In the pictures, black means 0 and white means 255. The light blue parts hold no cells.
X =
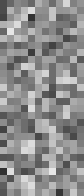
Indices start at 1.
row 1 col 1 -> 76
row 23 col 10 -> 158
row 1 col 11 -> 129
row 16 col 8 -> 135
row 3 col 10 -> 103
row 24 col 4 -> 134
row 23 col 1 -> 85
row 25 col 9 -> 100
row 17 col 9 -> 148
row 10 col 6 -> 121
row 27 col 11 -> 171
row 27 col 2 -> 170
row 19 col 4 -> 109
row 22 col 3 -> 147
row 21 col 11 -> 164
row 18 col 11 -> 129
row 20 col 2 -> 118
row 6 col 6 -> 162
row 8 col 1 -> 131
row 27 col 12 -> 119
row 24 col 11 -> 164
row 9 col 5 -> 156
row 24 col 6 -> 91
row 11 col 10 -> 190
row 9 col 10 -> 111
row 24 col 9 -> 141
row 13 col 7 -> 183
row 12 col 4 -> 118
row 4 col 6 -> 150
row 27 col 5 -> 220
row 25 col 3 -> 110
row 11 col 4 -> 93
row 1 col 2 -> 103
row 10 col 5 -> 198
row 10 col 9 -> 155
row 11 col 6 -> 186
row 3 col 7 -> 135
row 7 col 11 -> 136

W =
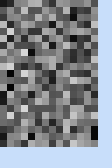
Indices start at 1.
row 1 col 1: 23
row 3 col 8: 173
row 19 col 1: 56
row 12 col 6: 77
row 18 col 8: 37
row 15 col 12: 77
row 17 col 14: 191
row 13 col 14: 105
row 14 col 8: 83
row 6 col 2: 30
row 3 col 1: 58
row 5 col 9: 54
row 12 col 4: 85
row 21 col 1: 48
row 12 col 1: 119
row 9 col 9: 140
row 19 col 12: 93
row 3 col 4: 107
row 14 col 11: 81
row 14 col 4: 114
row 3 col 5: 95
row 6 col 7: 57
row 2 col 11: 33
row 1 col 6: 178
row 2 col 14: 144
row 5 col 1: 89
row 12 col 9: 129
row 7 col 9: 128
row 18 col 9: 104
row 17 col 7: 170
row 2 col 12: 68
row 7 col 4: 78
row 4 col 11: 143
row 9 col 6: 152
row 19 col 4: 142
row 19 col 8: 111
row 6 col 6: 168

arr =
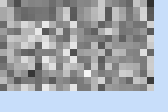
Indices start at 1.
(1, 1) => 205
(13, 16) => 156
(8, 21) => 222
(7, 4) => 211
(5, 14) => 96
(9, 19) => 143
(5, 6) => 232
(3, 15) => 200
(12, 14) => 179
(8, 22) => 103
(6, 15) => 123
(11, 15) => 125
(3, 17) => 194
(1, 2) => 127
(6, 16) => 102
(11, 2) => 107
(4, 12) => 123
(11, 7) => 143
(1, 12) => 135
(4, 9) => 135
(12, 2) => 146
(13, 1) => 101
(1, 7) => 130
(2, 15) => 202
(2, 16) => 89
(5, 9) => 198
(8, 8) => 126
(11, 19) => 201
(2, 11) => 91
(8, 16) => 100
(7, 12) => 126
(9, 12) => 121
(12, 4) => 121
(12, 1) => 187
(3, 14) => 182
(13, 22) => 202
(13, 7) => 231
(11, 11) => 128
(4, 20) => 116

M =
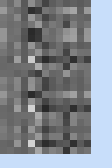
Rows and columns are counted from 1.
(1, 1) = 125
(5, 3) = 115
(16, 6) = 85
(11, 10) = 147
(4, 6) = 151
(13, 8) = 90
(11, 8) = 102
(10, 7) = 111
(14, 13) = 153
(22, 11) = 131
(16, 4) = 99
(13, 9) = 100
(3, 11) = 108
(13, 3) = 133
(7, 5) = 149
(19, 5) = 149
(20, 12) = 106
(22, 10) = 52
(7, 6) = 105
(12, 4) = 90
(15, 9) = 103
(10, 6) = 172
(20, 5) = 117
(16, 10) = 86
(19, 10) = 89
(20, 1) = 119
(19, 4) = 88
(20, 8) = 122
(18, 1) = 116
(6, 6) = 57
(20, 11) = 134
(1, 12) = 91
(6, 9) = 125
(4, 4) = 100
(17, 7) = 108
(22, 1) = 104
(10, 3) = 108
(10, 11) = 135
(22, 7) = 108

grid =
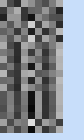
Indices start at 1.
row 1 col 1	170
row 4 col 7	166
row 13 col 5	137
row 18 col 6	60
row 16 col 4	113
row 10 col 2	121
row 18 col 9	62
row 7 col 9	171
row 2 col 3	174
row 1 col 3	45
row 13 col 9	175
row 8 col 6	137
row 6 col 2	88
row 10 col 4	125
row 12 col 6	144
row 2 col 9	36
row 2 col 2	135
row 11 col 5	176
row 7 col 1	171
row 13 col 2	77
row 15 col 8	93
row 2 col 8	97
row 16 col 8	89
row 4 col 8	127
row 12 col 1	106
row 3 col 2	152
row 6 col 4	100
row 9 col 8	122
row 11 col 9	154
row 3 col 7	110
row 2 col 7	150
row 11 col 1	181
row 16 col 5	8
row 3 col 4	53
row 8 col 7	52
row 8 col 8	105
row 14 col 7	50

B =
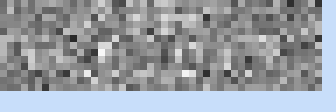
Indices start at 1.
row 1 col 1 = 108
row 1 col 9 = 155
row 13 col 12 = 140
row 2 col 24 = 156
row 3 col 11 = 157
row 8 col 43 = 117
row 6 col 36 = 179
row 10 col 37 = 118
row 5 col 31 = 115
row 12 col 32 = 120
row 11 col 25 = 160
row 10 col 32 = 154
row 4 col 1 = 131
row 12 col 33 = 133
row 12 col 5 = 95
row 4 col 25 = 149
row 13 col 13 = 134
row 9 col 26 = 192
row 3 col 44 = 105
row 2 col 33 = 180
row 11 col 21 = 197
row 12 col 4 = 116
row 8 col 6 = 140
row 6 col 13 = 164
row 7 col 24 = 103
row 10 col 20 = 114
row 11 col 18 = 132
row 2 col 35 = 120
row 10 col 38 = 118
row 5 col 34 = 134
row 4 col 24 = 185
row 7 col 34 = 134
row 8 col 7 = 154
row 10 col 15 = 143
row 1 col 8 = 173
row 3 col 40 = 116
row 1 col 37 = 128
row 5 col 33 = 151

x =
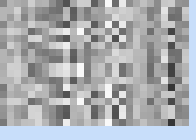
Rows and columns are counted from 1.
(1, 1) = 136
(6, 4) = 143
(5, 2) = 208
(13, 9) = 122
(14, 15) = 142
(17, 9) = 108
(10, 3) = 207
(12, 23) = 136
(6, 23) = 163
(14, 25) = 199
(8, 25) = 111
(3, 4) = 133
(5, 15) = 195
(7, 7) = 161
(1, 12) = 206
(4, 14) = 92
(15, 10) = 230
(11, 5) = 110
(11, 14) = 186
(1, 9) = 113
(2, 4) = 151
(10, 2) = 208
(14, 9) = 115
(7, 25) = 78
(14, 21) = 187
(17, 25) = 208
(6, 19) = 149
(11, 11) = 184
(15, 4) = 191
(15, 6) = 129
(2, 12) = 158
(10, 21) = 172
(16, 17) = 83
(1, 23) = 139
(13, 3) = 169
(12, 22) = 128
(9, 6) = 154
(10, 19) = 148
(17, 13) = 205
